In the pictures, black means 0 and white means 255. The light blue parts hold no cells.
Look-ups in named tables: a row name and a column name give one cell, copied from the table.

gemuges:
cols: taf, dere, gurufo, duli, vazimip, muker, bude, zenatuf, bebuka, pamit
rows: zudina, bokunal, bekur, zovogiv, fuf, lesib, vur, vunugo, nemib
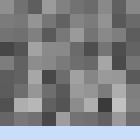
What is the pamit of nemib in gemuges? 108
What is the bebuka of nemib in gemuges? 154
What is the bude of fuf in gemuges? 105
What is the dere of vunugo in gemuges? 174
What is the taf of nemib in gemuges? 102
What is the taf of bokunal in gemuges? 123
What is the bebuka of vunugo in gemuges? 193
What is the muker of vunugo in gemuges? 140
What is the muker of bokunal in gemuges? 132
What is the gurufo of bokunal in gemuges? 148
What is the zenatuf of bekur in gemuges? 137

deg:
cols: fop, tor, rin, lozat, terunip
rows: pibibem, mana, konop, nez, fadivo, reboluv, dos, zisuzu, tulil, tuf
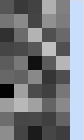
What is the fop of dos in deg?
2
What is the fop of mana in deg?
117
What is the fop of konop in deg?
48
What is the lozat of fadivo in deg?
91
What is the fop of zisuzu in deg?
158
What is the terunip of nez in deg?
80
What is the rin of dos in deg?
75
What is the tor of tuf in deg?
68
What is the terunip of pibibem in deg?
128
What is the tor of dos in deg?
160
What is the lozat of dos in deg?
64
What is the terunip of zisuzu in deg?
137
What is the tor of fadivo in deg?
120
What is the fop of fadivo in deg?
92
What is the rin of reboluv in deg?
137
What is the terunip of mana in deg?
124

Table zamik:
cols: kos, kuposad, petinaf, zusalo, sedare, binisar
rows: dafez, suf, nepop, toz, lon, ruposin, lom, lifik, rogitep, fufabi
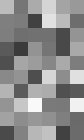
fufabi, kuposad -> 130
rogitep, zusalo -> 144
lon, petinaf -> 156
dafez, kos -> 188
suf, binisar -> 109
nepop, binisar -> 148
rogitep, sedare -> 127
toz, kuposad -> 59
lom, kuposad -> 91
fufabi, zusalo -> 193

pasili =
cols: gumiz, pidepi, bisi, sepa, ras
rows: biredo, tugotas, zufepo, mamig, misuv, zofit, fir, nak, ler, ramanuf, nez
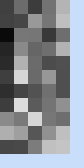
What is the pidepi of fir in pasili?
69
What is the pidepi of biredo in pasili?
108
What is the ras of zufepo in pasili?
110
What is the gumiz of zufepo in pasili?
10
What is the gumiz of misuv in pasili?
42
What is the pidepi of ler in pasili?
121
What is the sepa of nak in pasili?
116

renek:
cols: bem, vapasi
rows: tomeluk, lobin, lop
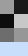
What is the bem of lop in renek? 109
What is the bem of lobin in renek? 13
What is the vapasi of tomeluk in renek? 26
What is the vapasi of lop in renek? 151
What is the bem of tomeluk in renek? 157
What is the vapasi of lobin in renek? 200
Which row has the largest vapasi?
lobin

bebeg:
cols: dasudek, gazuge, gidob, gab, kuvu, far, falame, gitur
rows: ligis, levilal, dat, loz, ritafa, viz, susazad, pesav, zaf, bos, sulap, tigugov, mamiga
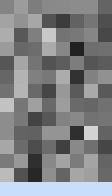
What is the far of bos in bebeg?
47
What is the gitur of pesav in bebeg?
113
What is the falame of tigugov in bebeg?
164
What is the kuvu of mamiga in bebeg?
100
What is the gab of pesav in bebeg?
105
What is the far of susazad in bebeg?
90
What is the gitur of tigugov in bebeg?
100
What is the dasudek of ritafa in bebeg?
86
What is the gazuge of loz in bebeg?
103
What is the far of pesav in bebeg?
106
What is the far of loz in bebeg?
33
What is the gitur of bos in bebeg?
99
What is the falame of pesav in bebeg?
102
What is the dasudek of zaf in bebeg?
141
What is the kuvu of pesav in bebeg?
157
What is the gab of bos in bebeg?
148
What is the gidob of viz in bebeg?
128

